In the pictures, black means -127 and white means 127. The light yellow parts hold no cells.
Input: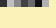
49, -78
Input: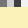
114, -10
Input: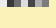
-3, 108
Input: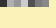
8, -78
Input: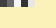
103, -64
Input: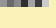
75, 21
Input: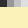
95, -81
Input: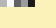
-101, 54
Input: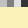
-75, 64
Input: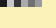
27, -101
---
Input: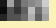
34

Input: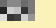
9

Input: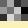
42

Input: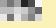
-9

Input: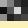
-2

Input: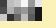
61

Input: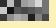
60

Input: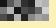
-38

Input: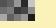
-30

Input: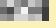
84
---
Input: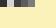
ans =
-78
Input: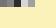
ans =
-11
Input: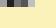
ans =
34
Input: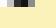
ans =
123
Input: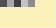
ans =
-48
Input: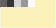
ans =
-31
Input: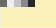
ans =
-22
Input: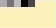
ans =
45
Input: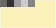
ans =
-24
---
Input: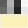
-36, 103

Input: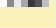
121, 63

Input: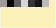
27, 58

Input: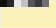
-111, -16

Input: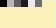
-126, -18

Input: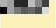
48, 90
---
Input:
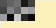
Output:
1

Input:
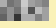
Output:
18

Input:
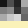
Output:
11

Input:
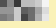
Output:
22

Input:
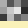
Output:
72

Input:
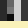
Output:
-10

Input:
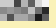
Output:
24

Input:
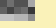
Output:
-59

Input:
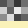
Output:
-29
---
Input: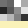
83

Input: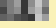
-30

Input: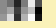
23

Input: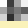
84

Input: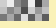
-7

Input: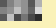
-39
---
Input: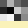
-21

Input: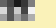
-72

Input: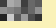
-23

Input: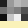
57

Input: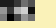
-17

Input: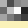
7

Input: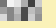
-64

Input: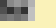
8

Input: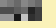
-6
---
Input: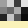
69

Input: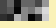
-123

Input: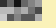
-39

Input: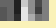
43

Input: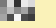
118

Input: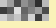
81

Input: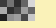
30

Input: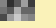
74

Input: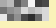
-81
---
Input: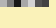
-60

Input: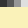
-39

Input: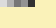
-8

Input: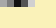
-43

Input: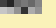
-77

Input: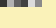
-62

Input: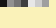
-65

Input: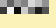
-99

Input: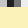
-11

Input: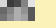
-53
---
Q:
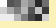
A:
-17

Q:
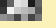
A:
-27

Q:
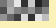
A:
-49

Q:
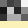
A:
116

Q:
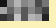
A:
-10

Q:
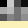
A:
-112

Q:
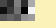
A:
43

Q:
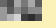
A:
-36

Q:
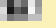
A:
21
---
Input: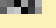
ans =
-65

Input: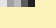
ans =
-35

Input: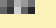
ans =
-30

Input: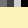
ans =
79

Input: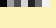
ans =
-17

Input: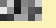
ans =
-53

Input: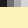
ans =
43
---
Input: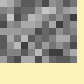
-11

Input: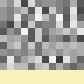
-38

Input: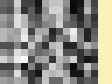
-61

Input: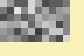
-7

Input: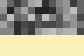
-26

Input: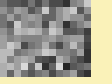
73
